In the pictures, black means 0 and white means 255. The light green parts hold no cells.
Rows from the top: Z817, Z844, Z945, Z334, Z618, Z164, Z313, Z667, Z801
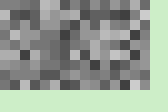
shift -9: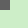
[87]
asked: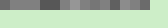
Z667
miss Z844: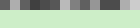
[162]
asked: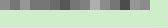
Z618
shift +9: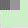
[116 159]
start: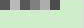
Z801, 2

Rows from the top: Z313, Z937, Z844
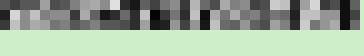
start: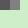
Z313, 7
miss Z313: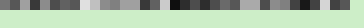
[181]

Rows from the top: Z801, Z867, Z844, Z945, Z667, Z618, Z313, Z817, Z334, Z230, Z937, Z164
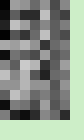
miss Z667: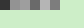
[169]
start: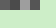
Z618, 3
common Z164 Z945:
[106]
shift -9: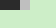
[ 34  34 182]
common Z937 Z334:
[85]
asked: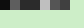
Z867
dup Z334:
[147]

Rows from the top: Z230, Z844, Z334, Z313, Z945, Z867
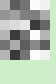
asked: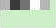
Z313
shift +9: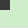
[67]

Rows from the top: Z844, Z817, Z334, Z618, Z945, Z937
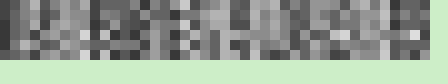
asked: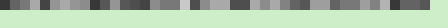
Z334
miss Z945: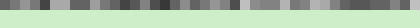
[108]
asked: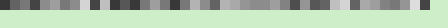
Z618
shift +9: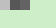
[200  96 108]
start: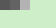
Z817, 24
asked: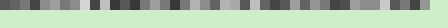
Z937

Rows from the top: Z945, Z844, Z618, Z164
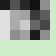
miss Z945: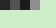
[17]
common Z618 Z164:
[223]
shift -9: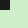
[18]
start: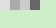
Z618, 1
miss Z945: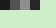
[17]
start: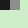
Z164, 4
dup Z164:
[142]

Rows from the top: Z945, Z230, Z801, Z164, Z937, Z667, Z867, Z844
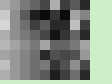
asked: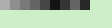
Z164
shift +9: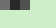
[120  50  90]
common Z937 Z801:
[142]

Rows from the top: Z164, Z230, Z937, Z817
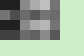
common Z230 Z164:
[116]
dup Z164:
[32]

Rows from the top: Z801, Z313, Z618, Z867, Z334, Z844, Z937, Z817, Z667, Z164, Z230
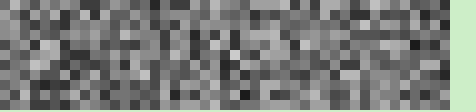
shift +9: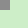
[149]
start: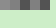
Z618, 10
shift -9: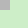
[174]
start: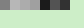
Z334, 38

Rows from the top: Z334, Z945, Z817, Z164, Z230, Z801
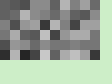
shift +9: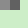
[148 106]
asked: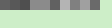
Z334
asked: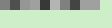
Z817
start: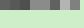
Z334, 1
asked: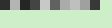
Z801

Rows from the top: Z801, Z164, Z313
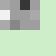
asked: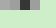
Z801
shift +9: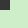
[63]
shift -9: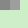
[126 149]

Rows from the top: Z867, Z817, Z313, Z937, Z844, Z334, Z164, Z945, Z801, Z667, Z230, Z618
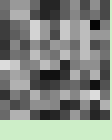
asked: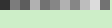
Z667
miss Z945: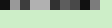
[165]
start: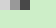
Z937, 4
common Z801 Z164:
[72]
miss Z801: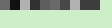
[82]
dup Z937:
[153]

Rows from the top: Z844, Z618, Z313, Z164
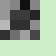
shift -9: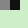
[123   7]
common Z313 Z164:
[48]
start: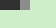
Z313, 2
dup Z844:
[132]
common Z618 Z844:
[151]
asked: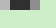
Z313

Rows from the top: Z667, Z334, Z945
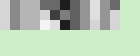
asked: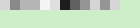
Z945
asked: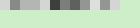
Z334
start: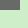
Z667, 5
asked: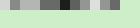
Z667
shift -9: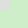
[214]

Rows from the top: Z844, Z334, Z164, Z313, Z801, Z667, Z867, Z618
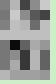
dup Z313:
[191]
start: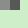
Z334, 3
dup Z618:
[160]
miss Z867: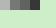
[170]
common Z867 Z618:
[182]
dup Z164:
[191]

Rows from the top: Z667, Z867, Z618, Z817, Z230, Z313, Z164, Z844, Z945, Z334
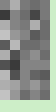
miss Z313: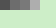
[142]
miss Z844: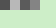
[100]
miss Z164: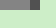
[58]
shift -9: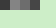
[ 49 123 100  61]
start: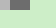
Z230, 2

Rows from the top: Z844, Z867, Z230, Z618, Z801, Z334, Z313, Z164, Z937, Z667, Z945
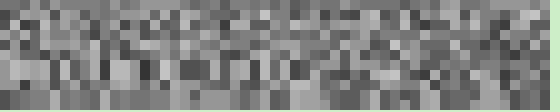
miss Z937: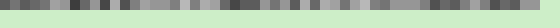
[139]
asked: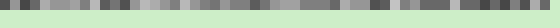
Z801
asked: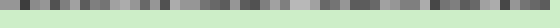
Z937
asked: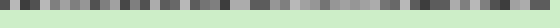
Z230

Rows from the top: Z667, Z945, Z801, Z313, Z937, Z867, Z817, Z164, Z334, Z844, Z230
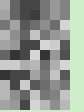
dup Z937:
[70]
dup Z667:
[70]
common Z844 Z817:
[183]
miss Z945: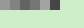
[61]
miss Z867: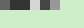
[79]
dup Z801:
[109]

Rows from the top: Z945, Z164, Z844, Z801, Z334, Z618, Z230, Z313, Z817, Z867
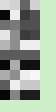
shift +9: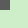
[100]
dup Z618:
[91]
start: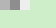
Z334, 1
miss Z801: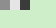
[68]
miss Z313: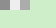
[247]
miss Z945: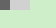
[219]
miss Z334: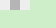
[142]

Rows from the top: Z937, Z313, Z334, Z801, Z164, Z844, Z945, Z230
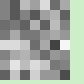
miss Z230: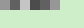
[208]
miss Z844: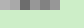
[139]

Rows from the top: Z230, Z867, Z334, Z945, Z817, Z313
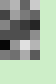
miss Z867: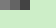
[159]
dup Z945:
[78]

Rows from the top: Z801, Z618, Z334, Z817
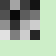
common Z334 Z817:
[205]
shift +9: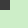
[68]
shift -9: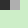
[ 38 166]

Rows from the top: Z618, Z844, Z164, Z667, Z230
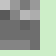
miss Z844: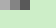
[183]
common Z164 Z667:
[110]
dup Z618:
[153]
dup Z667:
[110]
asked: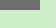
Z667
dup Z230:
[132]
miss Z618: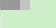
[122]

